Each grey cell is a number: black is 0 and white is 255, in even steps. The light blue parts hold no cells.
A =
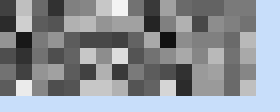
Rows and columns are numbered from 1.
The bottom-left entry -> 92
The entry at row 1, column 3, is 106
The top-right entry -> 122
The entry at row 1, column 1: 65
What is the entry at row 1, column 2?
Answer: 191
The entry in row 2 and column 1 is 43
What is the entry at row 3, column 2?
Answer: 24
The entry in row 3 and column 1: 148
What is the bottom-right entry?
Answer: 191
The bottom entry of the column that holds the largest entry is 177
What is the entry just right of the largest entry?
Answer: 114
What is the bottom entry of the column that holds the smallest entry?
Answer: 213
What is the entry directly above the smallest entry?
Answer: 128
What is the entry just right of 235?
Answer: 134
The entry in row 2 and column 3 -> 92
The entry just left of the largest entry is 199

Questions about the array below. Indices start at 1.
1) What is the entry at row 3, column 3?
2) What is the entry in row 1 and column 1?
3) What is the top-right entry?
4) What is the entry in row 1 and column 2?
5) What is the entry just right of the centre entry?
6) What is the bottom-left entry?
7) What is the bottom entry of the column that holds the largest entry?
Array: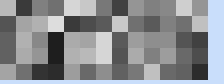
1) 136
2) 185
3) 149
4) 58
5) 90
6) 164
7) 44

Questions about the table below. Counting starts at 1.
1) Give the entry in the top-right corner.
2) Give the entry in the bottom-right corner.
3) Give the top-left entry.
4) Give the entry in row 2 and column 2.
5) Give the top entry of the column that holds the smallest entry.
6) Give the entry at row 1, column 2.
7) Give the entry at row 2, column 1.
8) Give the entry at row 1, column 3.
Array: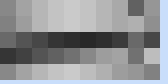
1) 150
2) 129
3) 136
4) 157
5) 195
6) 163
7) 129
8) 182

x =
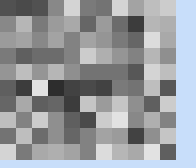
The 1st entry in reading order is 81
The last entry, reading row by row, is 95
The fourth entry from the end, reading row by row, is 182
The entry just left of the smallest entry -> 226
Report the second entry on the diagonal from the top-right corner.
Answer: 182
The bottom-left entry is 212
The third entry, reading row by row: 81
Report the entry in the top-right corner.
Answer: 204
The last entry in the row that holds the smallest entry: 87
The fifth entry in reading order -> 212
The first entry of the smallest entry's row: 95
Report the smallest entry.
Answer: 45
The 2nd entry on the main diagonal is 182
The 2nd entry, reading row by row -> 74
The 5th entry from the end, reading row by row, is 220
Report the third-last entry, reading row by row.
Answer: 169
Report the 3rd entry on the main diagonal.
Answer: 136

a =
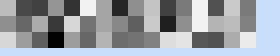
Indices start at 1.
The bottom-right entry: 235
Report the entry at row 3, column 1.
215
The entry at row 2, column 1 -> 143
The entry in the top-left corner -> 188
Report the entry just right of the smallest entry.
157
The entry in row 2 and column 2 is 103
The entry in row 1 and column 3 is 65
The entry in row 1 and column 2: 73
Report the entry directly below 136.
109

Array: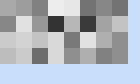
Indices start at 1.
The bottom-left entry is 189
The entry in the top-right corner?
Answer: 115
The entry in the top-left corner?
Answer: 169
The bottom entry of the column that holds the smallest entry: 217
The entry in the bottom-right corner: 143
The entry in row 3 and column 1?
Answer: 203
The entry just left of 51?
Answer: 151
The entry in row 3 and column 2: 211
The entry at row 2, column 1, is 135
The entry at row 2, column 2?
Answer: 225
